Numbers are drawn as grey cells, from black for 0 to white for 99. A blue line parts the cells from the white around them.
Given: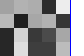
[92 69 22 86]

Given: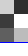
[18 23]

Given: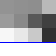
[72 34 90]

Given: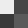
[27 22]

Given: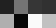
[19 97]

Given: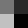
[16 75]

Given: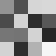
[84 17 45 82]

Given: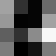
[41  2 19 48]
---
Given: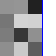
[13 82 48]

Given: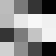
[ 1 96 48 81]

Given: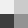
[79 24]

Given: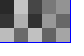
[57 59 75]

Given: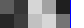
[12 83]

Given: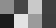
[25 60]
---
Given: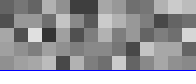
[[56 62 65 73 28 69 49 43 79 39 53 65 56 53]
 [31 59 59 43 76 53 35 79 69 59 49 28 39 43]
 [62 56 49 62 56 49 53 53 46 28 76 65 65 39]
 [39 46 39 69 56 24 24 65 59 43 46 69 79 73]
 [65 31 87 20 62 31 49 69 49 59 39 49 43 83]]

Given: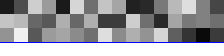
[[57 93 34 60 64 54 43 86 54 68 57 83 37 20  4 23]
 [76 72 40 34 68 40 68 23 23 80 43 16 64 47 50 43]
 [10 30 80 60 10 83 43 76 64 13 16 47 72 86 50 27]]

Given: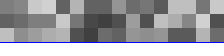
[[74 55 61 67 70 31 25 42 38 58 55 58 35 35 70 42]
 [49 52 78 81 38 70 38 38 58 42 46 35 74 74 46 78]
 [38 42 49 49 78 46 28 25 31 61 31 74 67 52 81 31]]

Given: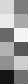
[[40 95]
 [56 80]
 [91 66]
 [84 48]
 [ 8 44]
 [69 34]]

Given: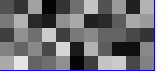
[[66 89 39 43 56  2 24 76 79 28 50]
 [47 69 16 10 56 66 13 16 36 66 60]
 [24 56 43 79 24 47 53 39 39 28 20]
 [50 39 53 28 83 10 69 36  6  6 53]
 [32 20 63  2 20 43 76 32 60 13 69]]

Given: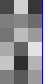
[[28 81 21]
 [45 73 60]
 [49 52 42]
 [66 38 88]
 [49 34 60]
 [77 18 70]]
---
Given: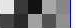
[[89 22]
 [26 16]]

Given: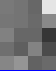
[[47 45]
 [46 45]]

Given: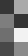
[[21 66]
 [49 20]]

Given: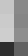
[[77 53]
 [79 52]]

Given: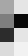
[[65 89]
 [49  3]]

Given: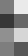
[[48 91]
 [21 40]]
